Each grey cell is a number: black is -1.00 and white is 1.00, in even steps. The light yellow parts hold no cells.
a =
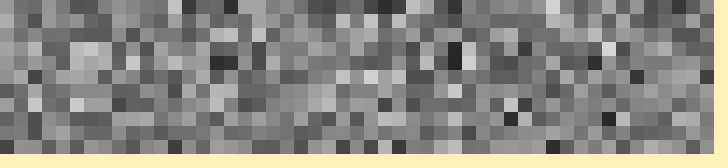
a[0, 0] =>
0.20
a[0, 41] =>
-0.25
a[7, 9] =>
-0.23
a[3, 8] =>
-0.29
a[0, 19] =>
-0.01
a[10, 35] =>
0.18
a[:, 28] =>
[-0.50, 0.47, -0.01, -0.11, 0.13, 0.49, 0.05, 0.12, 0.41, 0.03, -0.54]
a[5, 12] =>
-0.31
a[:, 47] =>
[-0.27, -0.19, 0.02, 0.35, -0.04, 0.17, 0.09, 0.13, -0.24, -0.18, 0.23]
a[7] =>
[0.23, -0.18, 0.56, -0.12, -0.20, 0.59, 0.24, 0.24, -0.43, -0.23, -0.25, 0.00, -0.13, 0.07, 0.16, 0.47, 0.01, -0.37, -0.29, 0.00, 0.08, 0.13, 0.32, 0.45, 0.00, 0.22, 0.20, -0.45, 0.12, -0.37, -0.14, -0.14, -0.22, -0.19, 0.17, -0.25, 0.52, -0.49, -0.05, 0.17, -0.12, 0.07, -0.01, 0.09, -0.18, 0.04, 0.06, 0.13, -0.21, -0.07, 0.12]
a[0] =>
[0.20, -0.12, -0.17, 0.18, -0.05, -0.35, -0.33, 0.00, 0.14, 0.04, -0.05, -0.10, 0.52, -0.54, -0.20, -0.18, -0.62, 0.29, 0.29, -0.01, 0.09, -0.11, -0.37, -0.43, -0.22, -0.15, -0.45, -0.64, -0.50, 0.48, 0.28, -0.32, -0.59, 0.03, -0.13, 0.02, 0.09, 0.00, 0.15, 0.65, 0.00, -0.25, -0.04, 0.31, -0.22, 0.17, -0.39, -0.27, -0.57, -0.29, 0.05]
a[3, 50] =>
-0.22
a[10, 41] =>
0.15
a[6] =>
[-0.29, -0.12, 0.31, -0.17, -0.08, 0.07, 0.07, 0.08, -0.25, -0.23, 0.11, 0.04, -0.39, 0.32, -0.09, 0.43, 0.39, -0.19, -0.20, -0.14, 0.05, 0.08, 0.25, 0.35, -0.15, 0.03, 0.02, 0.27, 0.05, -0.19, -0.18, 0.18, 0.57, -0.23, 0.13, 0.08, 0.16, 0.03, -0.09, -0.38, -0.18, 0.23, -0.04, -0.28, 0.01, 0.09, 0.25, 0.09, 0.19, 0.01, 0.21]
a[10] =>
[-0.46, 0.13, 0.12, -0.25, 0.10, -0.28, 0.17, 0.10, -0.12, -0.31, 0.05, 0.13, -0.51, 0.10, -0.19, 0.23, 0.18, 0.10, -0.27, -0.28, -0.01, -0.36, 0.15, 0.27, -0.44, 0.07, -0.42, 0.42, -0.54, -0.01, -0.04, 0.30, 0.47, -0.11, -0.08, 0.18, 0.19, 0.16, 0.22, -0.64, -0.24, 0.15, -0.03, 0.25, -0.31, 0.07, 0.36, 0.23, 0.14, -0.27, 0.13]
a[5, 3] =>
-0.02
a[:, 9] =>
[0.04, 0.13, -0.35, 0.13, 0.57, 0.04, -0.23, -0.23, 0.27, -0.19, -0.31]
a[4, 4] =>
-0.27
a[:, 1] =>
[-0.12, -0.05, -0.12, 0.14, -0.02, 0.31, -0.12, -0.18, -0.05, -0.03, 0.13]
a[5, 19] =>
0.10
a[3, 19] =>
0.11
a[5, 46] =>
0.00
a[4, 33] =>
0.63
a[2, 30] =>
-0.25
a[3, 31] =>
-0.06
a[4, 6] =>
0.30
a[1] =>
[0.36, -0.05, -0.35, 0.19, 0.02, 0.14, -0.21, -0.29, 0.22, 0.13, -0.11, -0.23, 0.25, -0.21, 0.15, -0.23, -0.09, -0.17, 0.28, 0.16, -0.11, 0.15, -0.20, -0.28, 0.46, -0.03, 0.52, -0.28, 0.47, -0.01, -0.17, -0.22, -0.37, -0.06, -0.04, -0.18, -0.19, -0.15, -0.17, 0.42, 0.33, -0.15, 0.20, -0.24, 0.31, -0.24, -0.36, -0.19, -0.14, 0.22, -0.26]
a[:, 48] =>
[-0.57, -0.14, -0.33, -0.07, 0.11, 0.28, 0.19, -0.21, 0.37, -0.10, 0.14]
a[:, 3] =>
[0.18, 0.19, -0.12, -0.23, 0.07, -0.02, -0.17, -0.12, 0.11, 0.15, -0.25]
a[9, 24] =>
0.07

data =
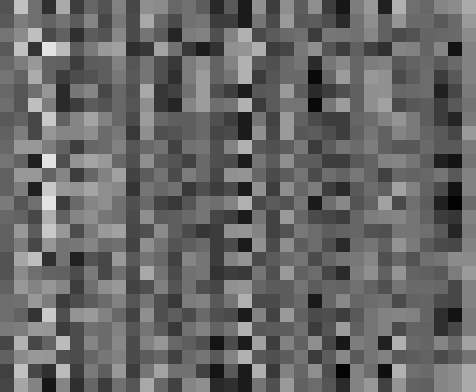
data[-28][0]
-0.35
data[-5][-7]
0.02
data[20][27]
-0.37
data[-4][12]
-0.19
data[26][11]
0.28
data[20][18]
-0.20
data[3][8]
0.26
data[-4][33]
0.27
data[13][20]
0.11
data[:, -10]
[-0.82, -0.67, -0.08, -0.52, 0.07, 0.22, -0.37, 0.22, -0.52, -0.52, -0.08, -0.52, -0.22, -0.67, 0.07, -0.52, -0.22, -0.67, -0.08, -0.67, -0.22, 0.07, -0.52, 0.22, -0.82, 0.07, -0.97, -0.67]
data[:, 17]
[-0.79, -0.79, 0.39, 0.16, 0.39, 0.39, -0.79, 0.39, -0.79, -0.79, 0.39, -0.79, 0.16, -0.79, 0.39, -0.79, 0.16, -0.79, 0.16, -0.55, 0.16, 0.39, -0.79, 0.39, -0.79, 0.39, -0.79, -0.79]
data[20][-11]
-0.20
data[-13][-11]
-0.46
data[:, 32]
[0.10, -0.17, -0.17, -0.85, -0.17, -0.30, -0.44, -0.30, -0.71, -0.44, -0.30, -0.85, -0.30, -0.85, -0.98, -0.58, -0.71, -0.44, 0.10, -0.03, -0.44, -0.44, -0.85, -0.44, -0.17, -0.30, 0.10, 0.10]
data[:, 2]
[-0.13, -0.13, 0.50, -0.60, 0.19, 0.35, -0.13, 0.50, -0.44, -0.44, 0.19, -0.76, 0.19, -0.76, -0.13, -0.44, -0.28, -0.44, 0.50, -0.13, 0.03, 0.19, -0.60, 0.19, -0.44, 0.19, -0.44, 0.03]
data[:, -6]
[0.39, 0.16, -0.42, 0.04, -0.31, -0.42, -0.19, -0.42, 0.16, 0.04, -0.31, 0.04, -0.19, 0.27, -0.42, 0.04, -0.08, 0.16, -0.19, 0.16, -0.08, -0.42, 0.04, -0.42, 0.39, -0.31, 0.39, 0.16]
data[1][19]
-0.41
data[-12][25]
-0.20
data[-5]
[-0.04, -0.02, 0.19, 0.18, -0.53, -0.40, -0.12, -0.16, 0.01, -0.33, -0.08, -0.29, -0.56, -0.11, 0.02, -0.22, -0.08, 0.39, -0.31, -0.29, -0.27, -0.13, -0.54, -0.33, 0.22, -0.25, -0.08, 0.02, -0.42, -0.22, -0.23, -0.64, -0.44, -0.04]
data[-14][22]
-0.80
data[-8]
[-0.24, 0.19, 0.03, 0.18, 0.04, -0.52, -0.12, 0.11, 0.20, -0.48, -0.38, 0.00, -0.34, -0.11, -0.38, -0.45, 0.14, 0.16, -0.20, -0.29, -0.27, -0.09, -0.28, -0.20, -0.22, -0.11, -0.22, -0.37, -0.08, -0.17, -0.17, -0.19, -0.44, 0.02]
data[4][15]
-0.22
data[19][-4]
-0.25
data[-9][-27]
-0.44
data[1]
[-0.30, -0.02, -0.13, -0.22, -0.10, -0.29, 0.04, -0.44, -0.06, -0.41, 0.32, -0.19, -0.41, -0.11, -0.08, -0.53, -0.52, -0.79, -0.08, -0.41, 0.21, -0.31, -0.28, -0.39, -0.67, -0.11, 0.12, -0.24, 0.16, -0.17, -0.17, -0.30, -0.17, 0.21]
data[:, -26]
[0.01, -0.06, 0.07, 0.26, 0.01, -0.06, -0.19, -0.19, -0.19, -0.06, 0.01, -0.19, 0.26, 0.07, -0.12, -0.12, 0.26, -0.12, 0.20, -0.12, 0.20, 0.01, -0.19, 0.01, 0.07, 0.01, 0.20, -0.12]
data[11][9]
-0.37
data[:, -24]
[0.12, 0.32, -0.08, -0.57, -0.08, -0.08, 0.32, 0.12, 0.22, 0.12, -0.18, 0.12, -0.28, -0.08, -0.18, 0.12, -0.38, 0.12, -0.08, 0.32, -0.38, -0.08, 0.12, -0.08, 0.02, -0.28, -0.08, 0.32]
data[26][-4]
-0.17
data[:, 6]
[-0.20, 0.04, -0.28, -0.04, -0.28, -0.36, 0.04, -0.28, 0.29, 0.12, -0.20, 0.29, -0.20, 0.29, 0.04, 0.12, -0.04, 0.04, -0.36, -0.04, -0.12, -0.28, 0.21, -0.12, 0.04, -0.20, -0.04, -0.20]
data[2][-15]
-0.29
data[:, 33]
[0.33, 0.21, 0.09, 0.02, 0.02, 0.02, -0.04, -0.10, -0.04, 0.21, -0.04, -0.10, 0.02, 0.02, -0.16, 0.02, -0.04, 0.02, 0.09, 0.21, 0.02, 0.02, -0.04, -0.04, 0.27, -0.10, 0.33, 0.33]
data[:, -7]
[-0.75, -0.24, -0.24, -0.62, 0.02, 0.14, 0.14, 0.27, 0.02, -0.24, -0.24, 0.02, -0.49, -0.24, 0.27, 0.02, -0.37, -0.24, -0.37, -0.24, -0.37, -0.11, 0.02, 0.02, -0.75, 0.02, -0.88, -0.49]
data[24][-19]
-0.84
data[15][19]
-0.48
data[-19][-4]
-0.21

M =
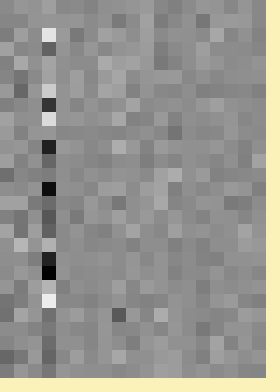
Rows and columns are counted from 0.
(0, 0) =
0.08
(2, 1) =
0.24
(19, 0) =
0.09
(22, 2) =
0.17
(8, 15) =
0.13
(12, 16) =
0.05
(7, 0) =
0.00
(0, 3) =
0.25
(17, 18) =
0.19
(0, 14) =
0.18
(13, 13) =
0.12
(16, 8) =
0.14
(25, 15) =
0.25
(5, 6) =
0.07
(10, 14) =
0.13
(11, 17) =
0.00
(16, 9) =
0.28
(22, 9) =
0.19
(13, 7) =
0.22
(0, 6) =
0.03
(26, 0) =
-0.03
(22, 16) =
0.07
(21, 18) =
0.00
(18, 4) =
0.14
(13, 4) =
0.13
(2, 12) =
0.14
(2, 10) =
0.24
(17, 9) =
0.02
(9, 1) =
0.02
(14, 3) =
-0.16
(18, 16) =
0.14
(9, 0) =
0.21
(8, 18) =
0.10
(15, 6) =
0.18
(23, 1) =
0.10
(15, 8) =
0.25
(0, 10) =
0.21
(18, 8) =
0.10
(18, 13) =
0.10

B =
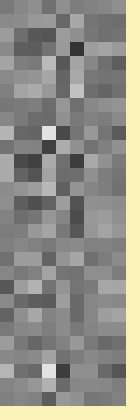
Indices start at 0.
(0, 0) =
-0.05
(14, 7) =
0.12
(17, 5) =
0.08
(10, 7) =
0.00
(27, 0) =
0.04
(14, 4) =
0.24
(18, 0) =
-0.11
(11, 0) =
0.34
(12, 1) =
-0.22
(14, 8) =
0.10
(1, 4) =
-0.19
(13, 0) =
0.10
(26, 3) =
0.77
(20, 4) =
0.16
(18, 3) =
-0.22
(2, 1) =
-0.14
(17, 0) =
0.00
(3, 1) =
-0.26
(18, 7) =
-0.02
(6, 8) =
-0.12
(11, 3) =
0.33
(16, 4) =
-0.06
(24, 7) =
-0.18
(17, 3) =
-0.04
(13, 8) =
-0.11
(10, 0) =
-0.10
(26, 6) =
0.12
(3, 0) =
0.08
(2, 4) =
0.22
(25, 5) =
-0.02
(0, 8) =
0.12
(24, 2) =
-0.20
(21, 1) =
-0.17
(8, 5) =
-0.05
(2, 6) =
-0.07
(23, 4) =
0.10
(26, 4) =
-0.52
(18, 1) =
0.22
